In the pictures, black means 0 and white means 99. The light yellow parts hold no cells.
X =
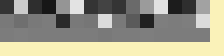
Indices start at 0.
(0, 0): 20
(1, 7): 85
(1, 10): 13
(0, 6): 20
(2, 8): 48
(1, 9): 35
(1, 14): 85
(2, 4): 48
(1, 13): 49
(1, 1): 43
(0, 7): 26
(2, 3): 48
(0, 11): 87
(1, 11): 49
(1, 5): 47

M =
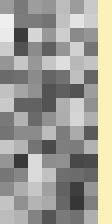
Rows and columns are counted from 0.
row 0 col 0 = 60
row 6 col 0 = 75
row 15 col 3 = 33
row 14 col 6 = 49
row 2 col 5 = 53
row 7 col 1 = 38
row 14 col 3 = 66
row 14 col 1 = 56
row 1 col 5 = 88
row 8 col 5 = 83
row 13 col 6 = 58
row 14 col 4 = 40
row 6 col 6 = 61
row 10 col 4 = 49
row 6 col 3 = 32
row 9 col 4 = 48
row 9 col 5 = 66
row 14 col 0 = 76
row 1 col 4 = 75
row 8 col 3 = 56
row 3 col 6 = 45
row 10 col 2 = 45
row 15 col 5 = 44
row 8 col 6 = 68
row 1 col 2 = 48
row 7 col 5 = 81
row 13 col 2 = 77
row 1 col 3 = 45
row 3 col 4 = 58
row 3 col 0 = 79
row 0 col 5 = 60
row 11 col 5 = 28
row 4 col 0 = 58
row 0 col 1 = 47

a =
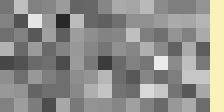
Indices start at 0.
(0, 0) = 46
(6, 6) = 68
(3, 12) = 38
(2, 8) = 52
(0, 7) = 52
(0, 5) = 39
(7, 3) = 30
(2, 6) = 55
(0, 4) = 60
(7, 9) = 62
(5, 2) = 59
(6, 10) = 84
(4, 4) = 29
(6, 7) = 76
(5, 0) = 55
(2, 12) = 57
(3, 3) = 41
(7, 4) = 65
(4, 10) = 46
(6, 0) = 59
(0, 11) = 54
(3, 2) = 60
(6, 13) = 34
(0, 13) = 49
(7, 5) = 47
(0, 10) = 72
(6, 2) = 39
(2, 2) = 34
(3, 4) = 51
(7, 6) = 57
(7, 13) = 66
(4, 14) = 47
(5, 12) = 49
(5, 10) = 52
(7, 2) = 48
